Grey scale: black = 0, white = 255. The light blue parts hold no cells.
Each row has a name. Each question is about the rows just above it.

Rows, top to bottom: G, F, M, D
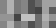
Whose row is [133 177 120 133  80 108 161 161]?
G
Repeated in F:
[133]
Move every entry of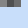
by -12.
[121  68  96]
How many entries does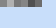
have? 6

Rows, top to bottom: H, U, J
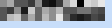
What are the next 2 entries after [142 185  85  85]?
[116 116]
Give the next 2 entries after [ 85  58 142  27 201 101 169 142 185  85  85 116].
[116  85]
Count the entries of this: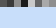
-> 8
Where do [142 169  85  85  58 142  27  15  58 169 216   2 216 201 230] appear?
H
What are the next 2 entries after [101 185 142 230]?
[101  43]
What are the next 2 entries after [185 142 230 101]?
[43 27]

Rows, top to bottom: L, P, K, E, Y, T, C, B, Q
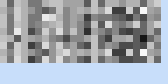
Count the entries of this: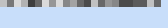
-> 23
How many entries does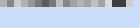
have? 19
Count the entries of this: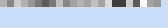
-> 23

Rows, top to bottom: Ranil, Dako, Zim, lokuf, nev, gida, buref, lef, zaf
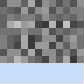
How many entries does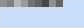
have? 9
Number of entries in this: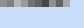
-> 10
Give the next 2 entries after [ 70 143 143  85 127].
[ 85 155]

